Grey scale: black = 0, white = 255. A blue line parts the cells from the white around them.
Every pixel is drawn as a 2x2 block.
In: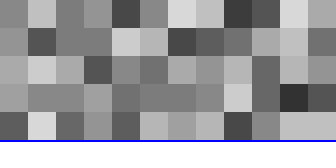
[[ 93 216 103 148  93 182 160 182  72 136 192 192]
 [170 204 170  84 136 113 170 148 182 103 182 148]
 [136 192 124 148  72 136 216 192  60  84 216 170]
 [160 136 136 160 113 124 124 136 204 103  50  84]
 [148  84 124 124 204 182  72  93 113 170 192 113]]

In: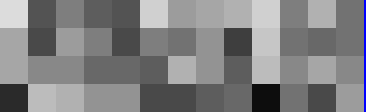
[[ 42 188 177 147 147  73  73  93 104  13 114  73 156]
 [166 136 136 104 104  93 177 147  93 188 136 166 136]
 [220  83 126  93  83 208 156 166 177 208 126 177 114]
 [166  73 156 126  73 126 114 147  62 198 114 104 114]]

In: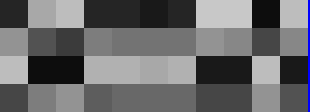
[[ 37 168 189  37  37  25  37 200 200  13 189]
 [ 70 125 147  93 104 104 104  70  70 147  82]
 [147  82  59 125 115 115 115 147 135  70 135]
 [189  13  13 177 177 168 177  25  25 189  25]]

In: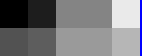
[[ 82  93 154 154 182]
 [  0  29 132 132 234]]

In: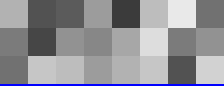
[[113 198 189 156 178 198  82 210]
 [178  82  91 156  59 189 233 113]
 [123  70 146 135 167 221 123 146]]

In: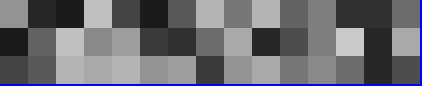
[[ 27  99 192 137 158  59  48 108 169  39  77 127 202  39 169]
 [ 68  89 180 169 180 147 158  59 147 169 118 137 108  39  77]
 [147  39  27 192  68  27  89 180 118 180  99 127  48  48 108]]

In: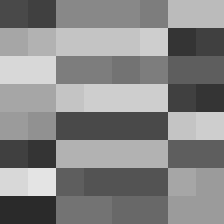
[[216 228  94  83  83  83 166 155]
 [216 216 125 125 115 125  94  94]
 [166 178 196 196 196 206  52  64]
 [166 166 196 206 206 206  64  52]
 [155 145  73  73  73  73 196 206]
 [ 73  64 136 136 136 125 187 187]
 [ 64  52 178 178 178 178  94  94]
 [ 42  42 115 115 104 104 155 155]]

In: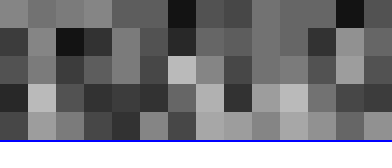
[[ 40 186  82  50  60  50 102 177  50 157 186 114  71  60]
 [ 71 157 123  71  50 133  71 167 157 133 167 145 102 145]
 [ 60 133  19  50 123  82  40 102  93 114 102  50 145 102]
 [ 82 123  60  93 123  71 186 133  71 114 123  82 157  82]
 [133 114 123 133  93  93  19  82  71 114 102 102  19  82]]
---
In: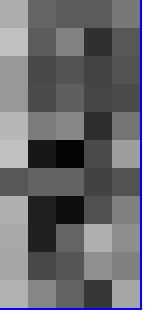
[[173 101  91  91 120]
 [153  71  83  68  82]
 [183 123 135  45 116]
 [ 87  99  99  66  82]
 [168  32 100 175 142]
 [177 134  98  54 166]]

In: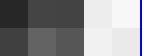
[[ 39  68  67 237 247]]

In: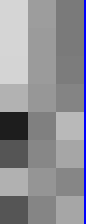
[[213 157 122]
 [212 155 124]
 [ 29 128 185]
 [177 149 134]]

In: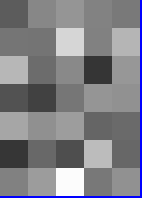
[[ 92 135 149 130 121]
 [183 108 137  53 151]
 [166 144 157 101 106]
 [129 156 252 120 145]]

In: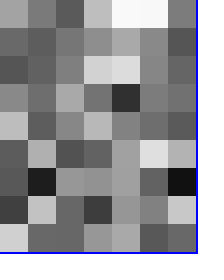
[[163 122  90 190 249 248 124]
 [ 85  97 127 210 220 134 101]
 [189  93 135 184 130 110  90]
 [ 88  29 151 146 160  98  17]
 [208 104 103 151 169  88 104]]

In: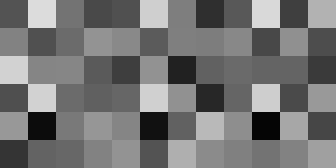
[[ 83 220 115  73  80 207 126  47  88 217  63 178]
 [210 133 134  90  62 146  33  97 106 100 100  58]
 [152  12 121 150 133  17  97 185 142   5 167  70]]

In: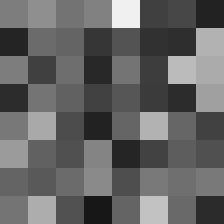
[[125 143 115 129 240  64  71  34]
 [125  64 110  40 116  61 187 171]
 [120 169  76  34 101 178 102  65]
 [100  89 107 138  78 121 111 121]]
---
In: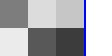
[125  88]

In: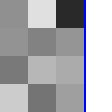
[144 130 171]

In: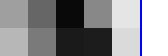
[159 122]

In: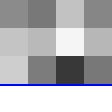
[139 185  56]

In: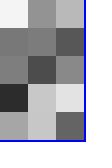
[244 124 137]

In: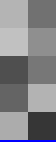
[180 143]

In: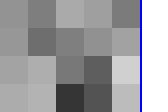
[147 110 120  83]

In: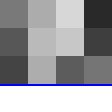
[121 186  92]

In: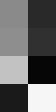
[138  48]
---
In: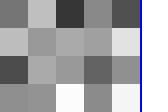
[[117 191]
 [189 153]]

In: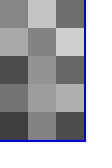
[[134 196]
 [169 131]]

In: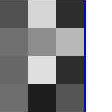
[[ 80 213]
 [112 141]]

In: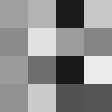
[[160 179]
 [139 225]]

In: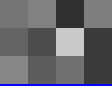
[[117 129]
 [100  76]]

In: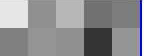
[[230 144]
 [128 149]]
